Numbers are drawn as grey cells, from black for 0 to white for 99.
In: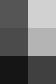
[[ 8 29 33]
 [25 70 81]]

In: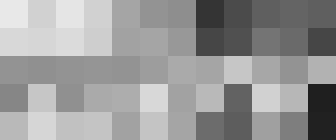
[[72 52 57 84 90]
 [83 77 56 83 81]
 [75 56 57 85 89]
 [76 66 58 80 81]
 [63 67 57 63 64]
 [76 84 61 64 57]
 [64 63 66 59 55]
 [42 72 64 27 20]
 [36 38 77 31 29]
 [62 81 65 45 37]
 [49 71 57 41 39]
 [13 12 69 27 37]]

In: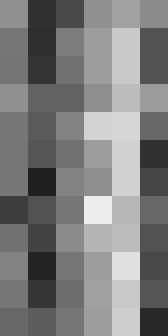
[[40 46 51 44 24 46 46 46 56 45 46 56]
 [36 21 14 26 32 12 33 35 38 20 18 19]
 [46 42 46 54 46 51 44 51 38 44 48 28]
 [61 62 61 70 92 55 61 82 55 61 61 56]
 [80 78 87 73 71 81 81 83 73 78 78 63]
 [16 33 28 32 40 27 19 40 60 32 32 54]]

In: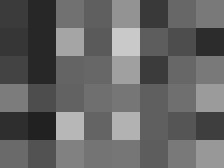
[[41 18 48 26 21 23]
 [32 13 30 15 15 15]
 [50 71 38 39 64 44]
 [45 39 43 40 35 37]
 [46 69 46 62 78 57]
 [36 37 37 23 36 22]
 [47 33 43 40 30 40]
 [59 24 60 47 17 47]]

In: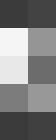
[[23 48 90 95 23]
 [25 59 42 58 26]]

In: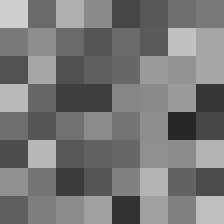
[[37 56 30 43 72 32 47 80]
 [49 45 71 33 40 65 55 41]
 [54 23 34 44 24 31 41 68]
 [62 33 38 54 24 37 33 53]
 [19 50 40 45 52 40 41 27]
 [62 70 56 55 53 60 35 34]
 [50 38 54 15 60 57 75 43]
 [74 29 70 28 21 65 64 47]]

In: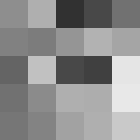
[[46 44 39 50 55]
 [51 54 75 48 68]
 [63 68 28 58 19]
 [68 67 25 69 28]
 [78 90 89 64 44]]
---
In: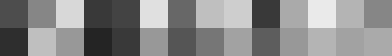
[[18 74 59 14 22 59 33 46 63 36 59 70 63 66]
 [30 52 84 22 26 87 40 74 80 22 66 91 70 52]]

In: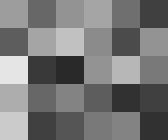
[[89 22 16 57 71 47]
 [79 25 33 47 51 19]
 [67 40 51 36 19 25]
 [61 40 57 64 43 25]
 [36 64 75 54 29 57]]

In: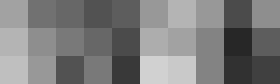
[[74 59 32 47 22 81 78 51 19 25]
 [63 44 40 32 36 59 70 59 29 55]
 [70 55 47 40 29 67 63 51 15 36]]

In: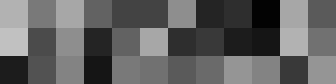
[[11 32 51  8 47 44 35 41 58 51 22 58]
 [75 29 55 14 38 65 18 22 11  8 69 44]
 [69 47 65 38 26 26 55 14 18  1 65 35]]

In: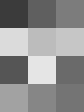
[[33 89 41]
 [63 52 45]
 [23 37 48]
 [85 73 77]]

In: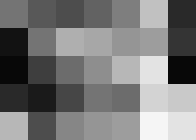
[[16 10 27 45 42 82 78]
 [45 34 30 38 49 75 16]
 [ 3 24 42 55 71 88  3]
 [71 30 52 58 61 95 88]
 [ 7 45 68 65 58 61 20]]

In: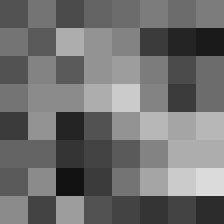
[[35 54  7 23 45 64 79 85]
 [23 57 14 32 57 71 64 71]
 [39 39 20 26 35 51 67 67]
 [32 45 29 39 42 48 42 48]
 [32 51 35 57 61 48 29 42]
 [45 54 54 67 79 51 23 42]
 [54 26 61 32 26 20 26 17]
 [45 35 67 57 51 23 14 10]]
